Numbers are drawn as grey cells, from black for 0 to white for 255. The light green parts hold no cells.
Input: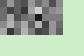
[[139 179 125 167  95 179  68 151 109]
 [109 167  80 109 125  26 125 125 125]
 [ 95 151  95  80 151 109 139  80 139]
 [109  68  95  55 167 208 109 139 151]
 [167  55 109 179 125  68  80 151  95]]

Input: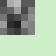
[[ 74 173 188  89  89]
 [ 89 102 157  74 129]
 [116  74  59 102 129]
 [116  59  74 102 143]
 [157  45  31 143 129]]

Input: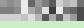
[[208 208 208 194 222 182  90 169 102 194 154  75]
 [154 141 154 235 102 154 126  90 208 182 194 114]
 [126 126 141 235 169 141 222  60 235 114 102  75]]

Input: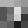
[[179 179 164 151]
 [ 83 123 205  54]
 [ 83 108 220 123]
 [108  95  29  70]]

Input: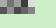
[[ 86 145  73 101 131]
 [170 115 157  60 221]]

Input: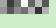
[[151  87 139 113 176  50 176]
 [164  62 113 247 100 189  87]]

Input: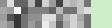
[[144 222 100 100 182  68 210 156  68 197 182 197 115]
 [168 156 247  84 129 129 129 100 182 115 115 197 222]
 [168 144  56 115 156 129 235 197 100 168 210 182 115]
 [156  84  56 115 144 144 222 222 129 182 210 168 115]]

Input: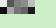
[[ 15 166 115  99  27]
 [233  86 128 140 190]]

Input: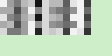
[[170 185  78 158 242 146 216 146 134 108 134 242 108]
 [170 170  78 158 242 134 216 146 121 108 146 242 108]
 [242 158 121 185 201  21 216 185 185  94 228 242  63]
 [228 134 108 170 201  21 216 185 170  94 242 242  63]
 [216 121 121 158 242  35 216 201 216  63 242 228  51]]
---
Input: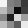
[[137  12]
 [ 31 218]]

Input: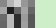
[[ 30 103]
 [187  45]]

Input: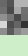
[[ 74 167]
 [117  74]]

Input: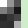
[[91 23]
 [54 69]]

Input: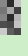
[[167  63]
 [ 44 183]]

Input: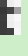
[[ 68 160]
 [239 248]]

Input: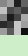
[[75 94]
 [28 67]]
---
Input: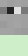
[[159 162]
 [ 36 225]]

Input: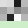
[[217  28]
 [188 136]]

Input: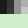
[[ 52 146]
 [ 56 146]]

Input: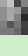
[[195  69]
 [166 153]]

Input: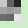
[[ 97  37]
 [153 164]]

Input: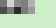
[[210 138]
 [119  44]]

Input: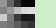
[[100  47]
 [154 189]]

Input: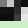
[[198  38]
 [ 18  44]]
